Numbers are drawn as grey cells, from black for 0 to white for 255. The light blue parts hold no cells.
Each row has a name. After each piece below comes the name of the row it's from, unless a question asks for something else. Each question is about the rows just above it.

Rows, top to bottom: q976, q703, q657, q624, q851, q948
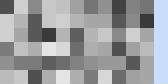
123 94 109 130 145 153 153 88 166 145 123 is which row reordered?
q851
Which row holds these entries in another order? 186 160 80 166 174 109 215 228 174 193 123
q624
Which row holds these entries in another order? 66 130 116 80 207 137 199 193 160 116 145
q976
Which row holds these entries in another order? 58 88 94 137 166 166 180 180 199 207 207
q657
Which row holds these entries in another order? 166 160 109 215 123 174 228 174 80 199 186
q948
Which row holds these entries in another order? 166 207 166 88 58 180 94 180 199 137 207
q657
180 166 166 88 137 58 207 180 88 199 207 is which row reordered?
q703

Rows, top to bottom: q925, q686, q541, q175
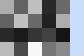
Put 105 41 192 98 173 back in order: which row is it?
q925
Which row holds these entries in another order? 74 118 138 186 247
q175

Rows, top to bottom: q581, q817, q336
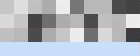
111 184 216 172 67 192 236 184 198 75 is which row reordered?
q817
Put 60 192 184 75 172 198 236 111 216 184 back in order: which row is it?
q336
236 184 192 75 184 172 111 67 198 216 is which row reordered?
q817
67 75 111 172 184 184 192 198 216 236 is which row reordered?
q817

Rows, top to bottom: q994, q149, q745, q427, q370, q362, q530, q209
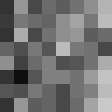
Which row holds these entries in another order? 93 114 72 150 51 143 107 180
q994
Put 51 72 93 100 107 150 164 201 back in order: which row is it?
q209
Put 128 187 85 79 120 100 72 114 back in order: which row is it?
q530

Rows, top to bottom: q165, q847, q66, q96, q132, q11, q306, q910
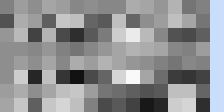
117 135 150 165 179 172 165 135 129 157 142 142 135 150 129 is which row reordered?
q96
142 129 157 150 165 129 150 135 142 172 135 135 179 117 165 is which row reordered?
q96
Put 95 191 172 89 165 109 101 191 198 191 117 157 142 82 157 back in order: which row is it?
q306
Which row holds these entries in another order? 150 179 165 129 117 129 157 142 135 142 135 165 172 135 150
q96
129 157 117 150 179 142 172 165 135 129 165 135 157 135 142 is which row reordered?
q165
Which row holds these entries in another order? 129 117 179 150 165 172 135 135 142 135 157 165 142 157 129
q165

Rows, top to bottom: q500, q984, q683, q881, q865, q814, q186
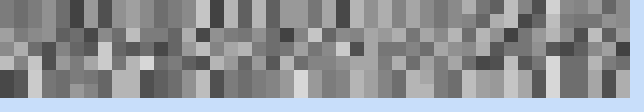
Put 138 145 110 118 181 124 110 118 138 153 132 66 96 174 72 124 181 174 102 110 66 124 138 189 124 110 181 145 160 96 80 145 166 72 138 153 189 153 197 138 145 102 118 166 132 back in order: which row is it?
q683
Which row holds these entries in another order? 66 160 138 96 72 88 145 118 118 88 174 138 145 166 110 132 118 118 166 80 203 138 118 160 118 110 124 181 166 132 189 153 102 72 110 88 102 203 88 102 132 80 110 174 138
q881
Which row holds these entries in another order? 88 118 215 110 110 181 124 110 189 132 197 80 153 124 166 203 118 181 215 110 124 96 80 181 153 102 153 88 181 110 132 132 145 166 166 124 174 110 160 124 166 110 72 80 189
q865
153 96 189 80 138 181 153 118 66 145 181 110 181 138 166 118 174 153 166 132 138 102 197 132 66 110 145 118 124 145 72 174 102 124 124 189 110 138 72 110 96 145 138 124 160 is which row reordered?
q683
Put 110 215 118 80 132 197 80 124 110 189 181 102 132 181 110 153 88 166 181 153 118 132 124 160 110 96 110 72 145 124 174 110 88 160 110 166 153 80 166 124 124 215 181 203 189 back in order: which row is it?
q814
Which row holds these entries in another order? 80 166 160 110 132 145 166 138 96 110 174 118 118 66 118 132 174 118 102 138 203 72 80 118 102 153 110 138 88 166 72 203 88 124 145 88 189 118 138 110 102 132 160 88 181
q881
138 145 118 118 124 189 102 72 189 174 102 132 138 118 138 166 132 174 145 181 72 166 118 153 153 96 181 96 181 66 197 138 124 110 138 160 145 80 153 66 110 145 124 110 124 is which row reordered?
q984

